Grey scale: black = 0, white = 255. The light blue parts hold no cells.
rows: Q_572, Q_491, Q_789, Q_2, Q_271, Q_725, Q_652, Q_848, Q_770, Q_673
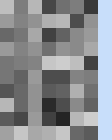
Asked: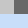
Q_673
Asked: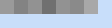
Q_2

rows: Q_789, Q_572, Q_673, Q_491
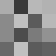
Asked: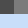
Q_673
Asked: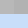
Q_789
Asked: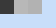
Q_789
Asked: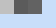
Q_491
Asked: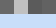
Q_491

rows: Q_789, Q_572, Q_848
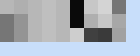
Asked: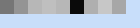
Q_572
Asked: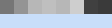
Q_848
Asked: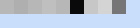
Q_789
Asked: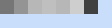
Q_848
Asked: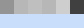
Q_848

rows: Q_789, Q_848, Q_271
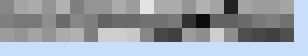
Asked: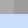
Q_789
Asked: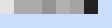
Q_789
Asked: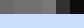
Q_848
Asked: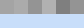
Q_789

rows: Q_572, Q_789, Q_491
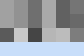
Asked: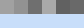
Q_789
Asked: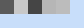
Q_491

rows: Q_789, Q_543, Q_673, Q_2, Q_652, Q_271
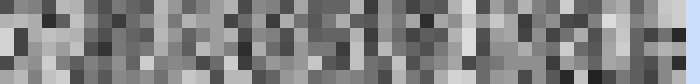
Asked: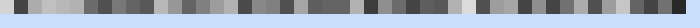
Q_673
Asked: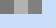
Q_789
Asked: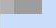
Q_543
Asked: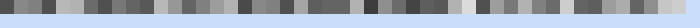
Q_789

